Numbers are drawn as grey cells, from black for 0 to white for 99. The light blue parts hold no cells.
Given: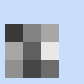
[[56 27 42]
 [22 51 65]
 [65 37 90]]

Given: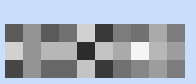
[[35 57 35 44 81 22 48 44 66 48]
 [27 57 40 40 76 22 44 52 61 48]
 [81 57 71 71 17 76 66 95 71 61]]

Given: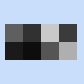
[[10  5 33 68]
 [37 19 78 23]]

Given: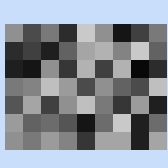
[[17 25 12 38 64 69 51 78 38]
 [33 64 25 56 74 47 21 60 12]
 [60 38 42 33  8 42 78 12 42]
 [56 29 47 17 78 56  8 25 47]
 [12  8 56 21 69 25 69  3 17]
 [56 47 60 51 21 64 64 12 64]
 [47 51 74 60 29 56 38 29 74]]

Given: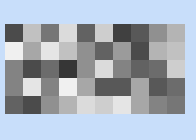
[[51 29 42 21 56 85 51 38 42 80]
 [29 75 46 85 38 80 25 34 56 70]
 [51 89 51 93 65 34 34 65 34 42]
 [38 29 56 70 85 80 89 65 51 46]
 [93 65 89 75 56 38 60 29 70 75]]

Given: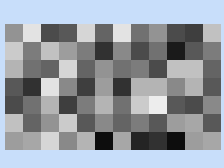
[[57 88 29 34 83 39 88 44 57 29 24 75]
 [70 44 39 83 39 57 44 48 29 75 75 39]
 [75 39 57 79 34 53 39 48 34 61 65 34]
 [29 44 70 24 48 70 44 79 92 34 29 53]
 [79 48 75 61 48 19 53 29 44 10 34 48]
 [61 65 83 53 70  5 65 14 19  5 61 65]
 [34 19 88 53 24 61 19 70 70 53 70 34]]

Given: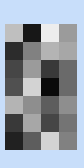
[[31 82  4 41]
 [27 60 22 41]
 [22 65 27 45]
 [70 55 36 55]
 [17 50 70 65]
 [13 36 82 50]
 [74  9 92 60]]

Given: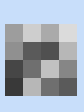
[[56 35 31 71]
 [22 71 43 35]
 [61 80 66 85]
 [27 43 75 52]]

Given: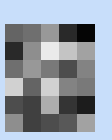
[[55 25 30 34 63]
 [43 59 47 30 51]
 [39 43 59 16  2]
 [30 25 67 20 11]
 [81 39 81 51 47]
 [16 55 91 76 63]]
